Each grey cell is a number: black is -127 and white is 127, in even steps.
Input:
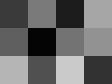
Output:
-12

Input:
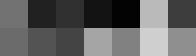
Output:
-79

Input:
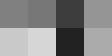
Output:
-66

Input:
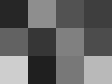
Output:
0

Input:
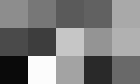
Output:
70

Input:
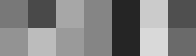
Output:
39

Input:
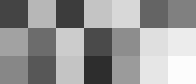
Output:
76
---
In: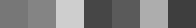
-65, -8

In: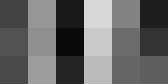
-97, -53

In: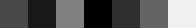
113, -55

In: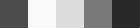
-86, -51

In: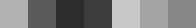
7, 49

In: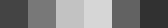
-78, -59

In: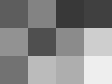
-63, -13

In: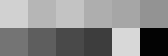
19, -11

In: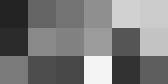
75, -5
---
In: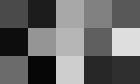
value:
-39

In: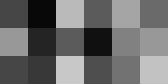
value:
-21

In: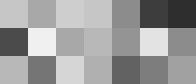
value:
-81

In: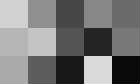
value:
-20

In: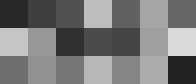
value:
-24

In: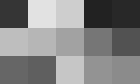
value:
-87

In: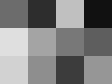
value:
-110
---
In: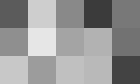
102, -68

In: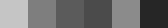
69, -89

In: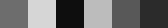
86, -113

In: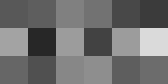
90, -88

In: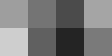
78, -91

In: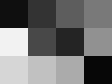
114, -120

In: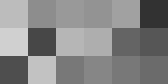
80, -77
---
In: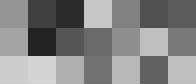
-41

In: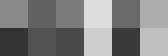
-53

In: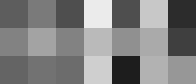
2

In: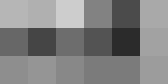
-18

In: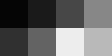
109

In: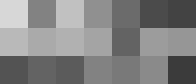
49
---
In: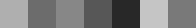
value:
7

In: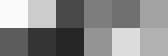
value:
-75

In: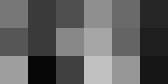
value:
-120

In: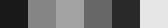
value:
5

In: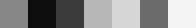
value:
-68

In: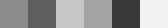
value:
-33

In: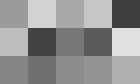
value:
5

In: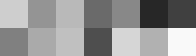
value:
64
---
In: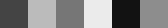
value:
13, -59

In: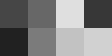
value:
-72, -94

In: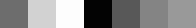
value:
25, -18

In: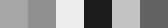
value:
-28, 38

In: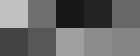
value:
-24, -60

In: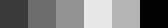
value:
-124, -69

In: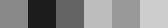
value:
77, 9

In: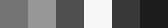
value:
-99, -12

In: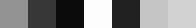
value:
82, 19
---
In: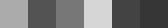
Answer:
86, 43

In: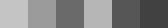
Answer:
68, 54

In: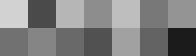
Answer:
82, 62

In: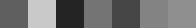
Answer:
73, 15

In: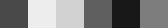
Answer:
109, 82

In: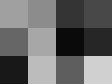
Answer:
80, 60

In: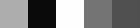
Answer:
126, 45
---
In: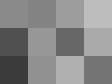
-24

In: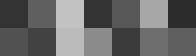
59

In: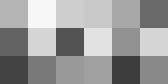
-44

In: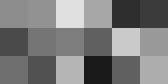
-2

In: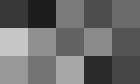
-28

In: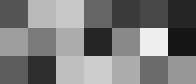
44

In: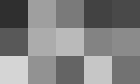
58

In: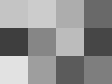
60

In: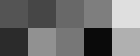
-8
